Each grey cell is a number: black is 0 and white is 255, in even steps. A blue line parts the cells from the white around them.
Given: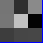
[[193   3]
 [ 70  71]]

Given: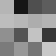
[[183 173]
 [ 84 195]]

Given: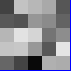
[[ 82 150]
 [226 213]]

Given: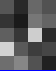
[[ 26 119]
 [ 54 206]]

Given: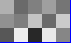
[[126 196]
 [238  40]]

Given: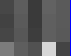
[[90 58]
 [87 61]]

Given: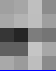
[[179 190]
 [ 37 125]]

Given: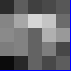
[[167 214]
 [130  99]]
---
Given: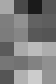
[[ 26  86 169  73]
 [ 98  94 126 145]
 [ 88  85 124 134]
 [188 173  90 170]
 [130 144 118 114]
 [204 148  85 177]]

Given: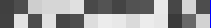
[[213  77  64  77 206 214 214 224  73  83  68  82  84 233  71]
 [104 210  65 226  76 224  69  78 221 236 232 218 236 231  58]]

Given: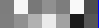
[[249  77 125 247 120 144 125]
 [ 27  87 126 144 177 234 162]]

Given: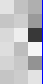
[[193 175 227]
 [206 154 197]
 [238  56 217]
 [189 245 222]
 [200 147 212]
 [204 227 197]]

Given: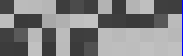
[[ 63  62  66 187 186 182  61  75  63 179  59 180 191]
 [ 87 187 189  59  60 168 176 191 194  64  62  58  60]
 [188 184  64  90 186  68 188  62  63 189 185 190 185]
 [189 192  60  59 193  57 187  59  81 189 190 189 193]]

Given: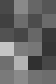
[[102  86  73 137]
 [ 76 107  64 109]
 [103  57  82  70]
 [119  53 197 125]
 [ 48  71 111 179]
 [114 109 122 138]]

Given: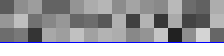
[[ 97 173  91 142 157  99  99 148 172 182 140 164 144 137 185 108]
 [ 77 184 151 191 114 135 151 102 109  87 176  64 179  54 170  67]
 [212 102 109 121  52 168 158 193 161 179 173 136 148 197  33 142]]
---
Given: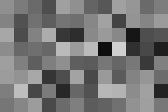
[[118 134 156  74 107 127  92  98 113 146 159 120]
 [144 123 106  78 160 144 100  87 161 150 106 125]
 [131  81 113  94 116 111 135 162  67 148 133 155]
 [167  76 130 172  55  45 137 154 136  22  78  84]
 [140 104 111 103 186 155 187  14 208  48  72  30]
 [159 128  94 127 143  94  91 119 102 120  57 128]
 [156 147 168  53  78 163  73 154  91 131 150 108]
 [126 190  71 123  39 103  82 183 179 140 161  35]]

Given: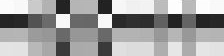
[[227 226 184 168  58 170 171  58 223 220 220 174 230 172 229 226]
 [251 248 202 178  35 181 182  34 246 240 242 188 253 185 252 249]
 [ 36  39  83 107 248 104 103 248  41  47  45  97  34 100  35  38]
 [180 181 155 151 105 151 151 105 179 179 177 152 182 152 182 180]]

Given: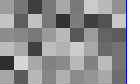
[[165  91 183 134 175 139 149 169 110]
 [157 118  62 122 168 121 203 186 144]
 [195  94 193 120  50 124  64  83 200]
 [141 134 120 154 186  87 156  99  92]
 [188 168  64 189 177 204 168 105 116]
 [ 46 214 169 130 137 185 129 187 117]]

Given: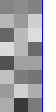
[[172  57 123]
 [133 140 130]
 [183 154 207]
 [101 186 220]
 [219 184 106]
 [ 81 161 160]
 [192 124 116]
 [154 209 173]]

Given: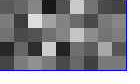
[[ 69 124 144 122  73 104  64 122 122]
 [ 89 102 133  24  80 201 116  74  66]
 [124  61 221 162 131 106  74 122 134]
 [113  74  82 113 132 196 141 116 126]
 [ 39 102  44 204  35 111  92 168  86]]

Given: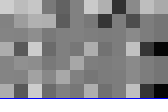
[[173  89 205 107 128 119 174 112 125 192  53   5]
 [206 188 198 121  98 129 202 176  49 138 190 170]
 [130 157 177 175  92 129 120  53 125  77 125 117]
 [132 131 142 121 128 129 126 124 125 138 125 117]
 [173  89 205 107 128 119 174 114 125 193  53   5]
 [132 144 141 121 128 167 126 124 127 138 125 117]
 [132 131 162 136 168 129 118 124 125 138 125 117]]

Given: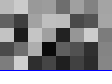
[[125 207  46  69  31  65  44 134]
 [186 203 153 156 110 160 130 164]
 [ 98  62 162 191 189  73  84 166]
 [195  28 197 160  34 150 205 124]
 [ 74 110 174  10  95  81  48 132]]

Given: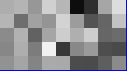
[[146 165 132 170 169  76  75  94 139]
 [173 180 151 208 182  13  46 166 221]
 [181 110 161 148 211 156  83 101 195]
 [139 178  98 165 205 175 205 102 108]
 [135 174 124 241  56 136 154  78  74]]
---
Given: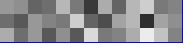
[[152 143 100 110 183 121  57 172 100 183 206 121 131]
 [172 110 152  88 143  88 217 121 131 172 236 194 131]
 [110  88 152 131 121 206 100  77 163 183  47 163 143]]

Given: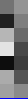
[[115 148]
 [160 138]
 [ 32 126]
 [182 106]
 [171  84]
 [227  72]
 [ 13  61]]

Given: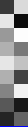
[[153 253]
 [132 241]
 [ 57 218]
 [230 194]
 [176 120]
 [ 36 100]
 [176  67]
 [ 88  24]
 [230  12]]

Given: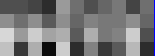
[[215 154 205 163 174  90 174 120 130 205  79]
 [142 111 142  90 142 102 130 120 120 142 102]
 [ 79  79  68  44 154 111  79 102 120  68 111]
 [193  56 174  11 205  44 130  56  90 184  44]]

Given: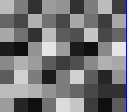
[[ 92 208 125  27 125 208  92  37 147]
 [188 188 177 147 125 101  71  49  49]
 [137 177 156  92  60  80 137 177 168]
 [188 125  49 156 147  49 125 188  60]
 [168 113  49 188  92  80 198  71 101]
 [101  71 177 113  71 168 113  60 168]
 [156  37  15 113 219 198  60  15  92]
 [ 27  15 147 229 156  27  15 137 229]]

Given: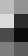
[[188 147]
 [126  95]
 [219  44]
 [ 74  12]]
